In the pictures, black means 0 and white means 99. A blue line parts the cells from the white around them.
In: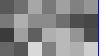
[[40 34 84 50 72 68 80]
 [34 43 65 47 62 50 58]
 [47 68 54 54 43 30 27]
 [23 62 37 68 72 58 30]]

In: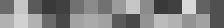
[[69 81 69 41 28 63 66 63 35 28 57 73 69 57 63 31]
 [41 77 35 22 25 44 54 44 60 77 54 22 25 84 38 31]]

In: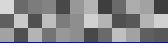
[[63 31 70 45 59 55 28 41 74 63 37 34]
 [84 41 48 51 28 59 70 24 41 67 63 24]
 [37 78 31 74 48 55 81 70 31 34 70 81]]

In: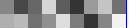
[[68 72 44 56 86 48 20 52 94]
 [52 28 40 83 36 20 60 76 44]]

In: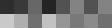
[[78 68 43 75 58 47 54 43]
 [18 22 40 14 32 51 32 51]]

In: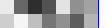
[[80 95 74 46 56 36 70]
 [91 40 18 32 88 56 63]]
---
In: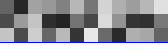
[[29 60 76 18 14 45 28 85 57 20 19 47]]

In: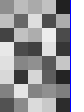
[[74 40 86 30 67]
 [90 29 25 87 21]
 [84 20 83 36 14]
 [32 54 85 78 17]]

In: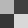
[[21 84]]

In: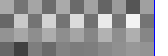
[[40 78 45 82 45 85 44 91 45 94 45]
 [40 25 49 41 51 48 49 53 56 59 57]]

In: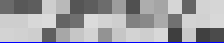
[[80 80 84 85 39 43 85 82 80 50 53 66 44 82 81 84]]

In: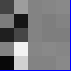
[[48  8 51 49 51]
 [51 94 52 53 52]]

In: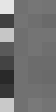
[[25 45 43 41]
 [35 43 45 43]
 [16 44 42 41]
 [78 44 47 45]]

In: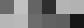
[[71 72 42 38 37  9]]
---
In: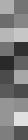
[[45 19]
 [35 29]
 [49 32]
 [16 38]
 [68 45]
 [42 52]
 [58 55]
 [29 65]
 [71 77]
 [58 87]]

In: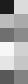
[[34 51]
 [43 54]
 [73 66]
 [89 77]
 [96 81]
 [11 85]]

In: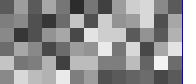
[[53 21 31 57 65 28 88 80 80 35 57 35 69]
 [76 46 49 69 25 73 73 49 49 73 39 94 42]
 [49 53 31 21 42 76 31 80 57 61 84 31 65]
 [35 61 35 65 46 17 46 25 61 80 84 53 35]
 [42 65 53 28 42 61 57 91 46 84 28 65 88]
 [53 84 73 69 91 49 61 31 35 39 42 28 35]]

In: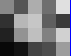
[[ 3  7 26 30 61]
 [53 33 67 43 87]
 [13 57 74 50 81]
 [19 71 77 37 23]]

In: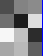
[[43 11 86]
 [30 51 54]
 [65 72 37]
 [96 75 17]]

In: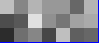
[[30 34 87 56 46 63 66]
 [17 43 52 27 74 37 40]
 [74 52 70 59 59 40 70]]

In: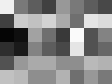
[[ 2  6 63 43 22 97 32 51]
 [18 10 51 36 28 89 32 40]
 [93 47 36 25 59 47 36 28]
 [32 59 66 66 55 55 72 69]
 [75 72 55 55 69 43 59 47]
 [25 79 75 82 66 43 89 85]]

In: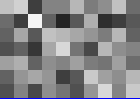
[[42 24 95 38 14 34 68 18 24 34]
 [31 38 21 65 84 45 28 71 55 51]
 [31 51 28 55 45 31 58 84 51 78]
 [38 58 65 58 24 34 78 62 55 71]
 [38 65 34 75 71 65 58 48 71 38]
 [62 68 38 55 51 62 48 45 62 42]
 [75 81 24 51 51 71 48 55 75 42]]

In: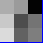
[[78 30 45]
 [85 38 49]
 [67 60  1]]
